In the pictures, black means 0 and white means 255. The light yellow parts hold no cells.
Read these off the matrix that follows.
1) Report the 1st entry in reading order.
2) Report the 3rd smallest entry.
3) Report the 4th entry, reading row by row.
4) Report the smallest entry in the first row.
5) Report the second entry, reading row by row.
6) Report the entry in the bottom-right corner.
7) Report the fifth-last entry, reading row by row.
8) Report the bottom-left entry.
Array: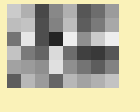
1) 203
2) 64
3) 136
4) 72
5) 176
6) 195
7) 101
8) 93

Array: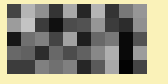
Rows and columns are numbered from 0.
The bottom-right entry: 68
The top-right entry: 150
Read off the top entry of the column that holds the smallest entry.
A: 120
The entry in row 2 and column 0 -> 23
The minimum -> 2
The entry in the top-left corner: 68
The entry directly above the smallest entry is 9
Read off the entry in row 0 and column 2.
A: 144
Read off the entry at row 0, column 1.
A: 181
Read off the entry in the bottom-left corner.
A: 60
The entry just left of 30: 162
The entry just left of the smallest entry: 168
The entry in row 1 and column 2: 60

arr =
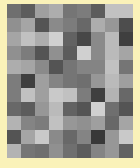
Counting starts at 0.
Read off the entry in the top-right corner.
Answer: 193
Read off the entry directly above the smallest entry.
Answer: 159
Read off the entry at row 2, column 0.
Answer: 165
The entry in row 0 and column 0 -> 111
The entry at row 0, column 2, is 159
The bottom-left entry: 179
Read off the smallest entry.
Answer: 56
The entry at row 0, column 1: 92
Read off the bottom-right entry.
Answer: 98
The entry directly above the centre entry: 117
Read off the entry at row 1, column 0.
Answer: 144
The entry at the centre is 117
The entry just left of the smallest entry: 132
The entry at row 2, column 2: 173
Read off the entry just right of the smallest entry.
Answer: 151
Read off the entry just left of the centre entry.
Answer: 132
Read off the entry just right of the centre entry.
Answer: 111

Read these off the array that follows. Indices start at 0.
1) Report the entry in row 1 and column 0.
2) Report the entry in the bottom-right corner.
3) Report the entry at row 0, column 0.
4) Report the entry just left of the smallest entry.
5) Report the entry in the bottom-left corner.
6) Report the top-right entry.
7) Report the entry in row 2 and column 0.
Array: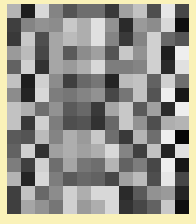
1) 63
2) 15
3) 180
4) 238
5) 63
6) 71
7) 57

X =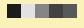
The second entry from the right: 65
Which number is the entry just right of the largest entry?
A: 133
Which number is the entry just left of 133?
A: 226

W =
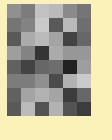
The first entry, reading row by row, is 144
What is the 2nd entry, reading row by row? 124
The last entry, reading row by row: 60
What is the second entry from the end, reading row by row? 83
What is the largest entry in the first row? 194
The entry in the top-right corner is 117
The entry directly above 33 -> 151
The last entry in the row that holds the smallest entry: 158
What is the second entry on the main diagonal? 131
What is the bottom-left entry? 89
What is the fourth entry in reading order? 186
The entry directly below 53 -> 103
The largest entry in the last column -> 202
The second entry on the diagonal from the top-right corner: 186

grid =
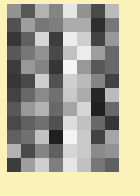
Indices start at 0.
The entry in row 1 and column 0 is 81
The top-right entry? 186
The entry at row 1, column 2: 119
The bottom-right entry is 96
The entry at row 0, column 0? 146
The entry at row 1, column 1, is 158
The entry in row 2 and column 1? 96
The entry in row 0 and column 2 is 178
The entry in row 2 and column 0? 54
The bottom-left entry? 60
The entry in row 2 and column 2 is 213
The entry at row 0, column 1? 88

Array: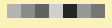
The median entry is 139
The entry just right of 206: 37
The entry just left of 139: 179

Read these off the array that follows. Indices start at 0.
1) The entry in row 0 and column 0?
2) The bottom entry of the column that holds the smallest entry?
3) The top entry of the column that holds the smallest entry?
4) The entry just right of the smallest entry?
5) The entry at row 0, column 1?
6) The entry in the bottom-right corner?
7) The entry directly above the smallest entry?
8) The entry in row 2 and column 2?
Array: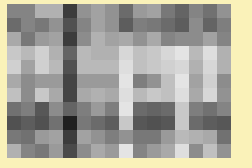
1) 132
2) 74
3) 60
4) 120
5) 132
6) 146
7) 100
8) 154

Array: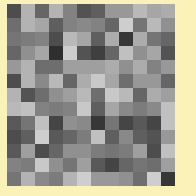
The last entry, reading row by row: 55
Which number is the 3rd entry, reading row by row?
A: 102
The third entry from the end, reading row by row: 110
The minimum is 47
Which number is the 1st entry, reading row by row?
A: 77
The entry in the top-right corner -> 172
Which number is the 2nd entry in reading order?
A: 179
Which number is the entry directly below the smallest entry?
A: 110
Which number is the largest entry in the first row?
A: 185
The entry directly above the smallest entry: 77
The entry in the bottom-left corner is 117
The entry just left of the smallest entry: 166
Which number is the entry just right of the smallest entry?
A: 206
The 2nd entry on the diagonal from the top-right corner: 185
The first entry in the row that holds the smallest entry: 102
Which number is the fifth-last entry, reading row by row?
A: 152
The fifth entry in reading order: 130
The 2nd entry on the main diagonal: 179
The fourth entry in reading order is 179
